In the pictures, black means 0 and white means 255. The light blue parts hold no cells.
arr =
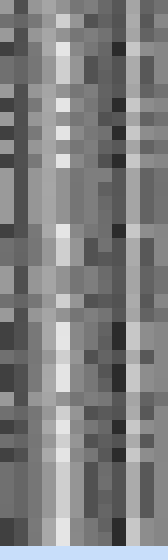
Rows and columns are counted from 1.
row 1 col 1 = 154
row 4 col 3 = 120
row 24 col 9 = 43
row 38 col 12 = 134
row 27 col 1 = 64
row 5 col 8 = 100
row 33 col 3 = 120
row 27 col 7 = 119
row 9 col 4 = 165
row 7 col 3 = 150
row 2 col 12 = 135
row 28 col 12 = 134
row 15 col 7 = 126
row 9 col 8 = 82
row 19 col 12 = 135
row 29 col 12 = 114
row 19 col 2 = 101
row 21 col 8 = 109
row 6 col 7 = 82
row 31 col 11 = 141
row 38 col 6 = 136
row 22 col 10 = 171
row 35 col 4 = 151
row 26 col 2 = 102
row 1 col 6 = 118
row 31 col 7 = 119
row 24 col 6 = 136
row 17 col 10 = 199
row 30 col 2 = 102
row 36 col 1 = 112
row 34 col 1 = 112
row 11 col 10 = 165
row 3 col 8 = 114
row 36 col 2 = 102
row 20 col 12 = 113
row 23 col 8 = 116
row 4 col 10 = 199
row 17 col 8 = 110
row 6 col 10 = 171

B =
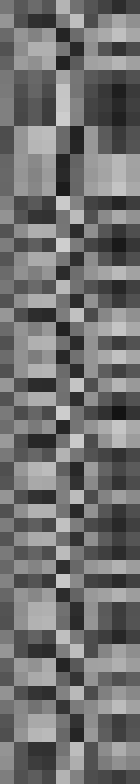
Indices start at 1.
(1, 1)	119
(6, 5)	165
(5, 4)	169
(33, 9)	49
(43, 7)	153
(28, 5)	114
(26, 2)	146
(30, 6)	115
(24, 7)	152
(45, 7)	149
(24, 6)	112
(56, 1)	126
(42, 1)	131
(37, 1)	81
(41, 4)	153
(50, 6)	185
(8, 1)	128
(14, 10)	169
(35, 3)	169
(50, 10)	136
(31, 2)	145
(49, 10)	95
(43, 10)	157
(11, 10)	84
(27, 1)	81
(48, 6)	89
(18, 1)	125
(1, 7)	85
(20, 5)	43
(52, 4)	169
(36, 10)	139
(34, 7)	156
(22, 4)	177
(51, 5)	52
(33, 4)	82
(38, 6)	125
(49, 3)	170
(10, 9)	58
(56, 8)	72

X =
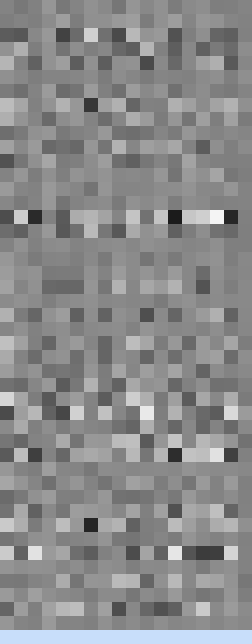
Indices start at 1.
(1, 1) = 131
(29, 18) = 123
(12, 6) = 127
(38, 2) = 174
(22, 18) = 137
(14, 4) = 153
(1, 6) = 132
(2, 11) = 124
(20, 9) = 155
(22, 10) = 134
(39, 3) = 144
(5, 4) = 146
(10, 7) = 133
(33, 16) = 225
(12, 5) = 124
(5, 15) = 160
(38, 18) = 144
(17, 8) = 119
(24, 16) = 142
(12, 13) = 120
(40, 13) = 230
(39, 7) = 134
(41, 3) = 145
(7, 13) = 112
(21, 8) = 118
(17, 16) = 113
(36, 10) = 112
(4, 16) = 122
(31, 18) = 137
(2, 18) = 130
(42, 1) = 121
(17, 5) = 88
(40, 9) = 139
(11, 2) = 137
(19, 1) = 151
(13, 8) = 147
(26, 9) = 142
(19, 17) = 126

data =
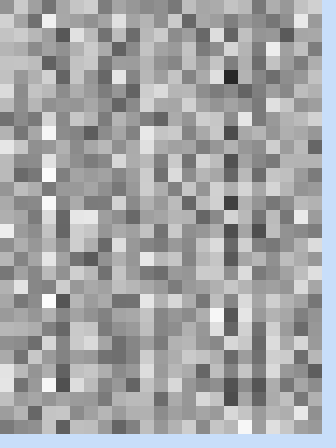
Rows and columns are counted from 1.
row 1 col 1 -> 147
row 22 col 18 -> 218
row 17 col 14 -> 143
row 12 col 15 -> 210
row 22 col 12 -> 178
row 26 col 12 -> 157
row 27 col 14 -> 171
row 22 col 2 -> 120
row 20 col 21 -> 162
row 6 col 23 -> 194
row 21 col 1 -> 178
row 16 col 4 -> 217
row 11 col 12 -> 172
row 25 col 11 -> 159
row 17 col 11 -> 194
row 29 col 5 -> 164
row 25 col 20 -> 220
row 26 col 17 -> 106
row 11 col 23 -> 102
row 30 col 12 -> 140
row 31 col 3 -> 144
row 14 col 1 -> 149
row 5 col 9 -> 157
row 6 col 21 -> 142
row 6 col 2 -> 152
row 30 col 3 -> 103
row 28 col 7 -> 187
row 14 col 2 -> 189
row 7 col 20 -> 159
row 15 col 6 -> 171
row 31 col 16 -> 197
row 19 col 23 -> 151
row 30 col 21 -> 174
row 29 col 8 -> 122
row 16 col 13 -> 181
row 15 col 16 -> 208
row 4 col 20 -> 237
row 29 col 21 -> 192
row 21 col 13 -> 124

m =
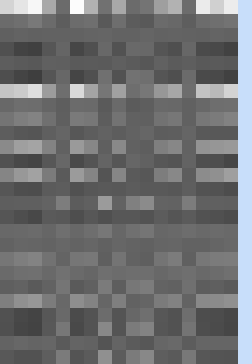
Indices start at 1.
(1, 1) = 212
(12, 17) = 70
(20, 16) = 108
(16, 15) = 82
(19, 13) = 124
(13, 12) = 125
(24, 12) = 86
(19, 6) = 118
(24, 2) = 70
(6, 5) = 103
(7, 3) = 222
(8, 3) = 109
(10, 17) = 88
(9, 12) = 114
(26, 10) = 123
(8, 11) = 94
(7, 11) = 119
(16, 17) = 76
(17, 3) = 107
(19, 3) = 131
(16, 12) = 92
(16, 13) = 85
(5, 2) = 90
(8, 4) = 101
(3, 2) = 99
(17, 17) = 105
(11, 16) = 150
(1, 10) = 107
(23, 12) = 87
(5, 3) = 88
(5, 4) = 96
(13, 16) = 144
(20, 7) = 102
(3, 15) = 97
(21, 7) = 96
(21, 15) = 93
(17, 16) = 107
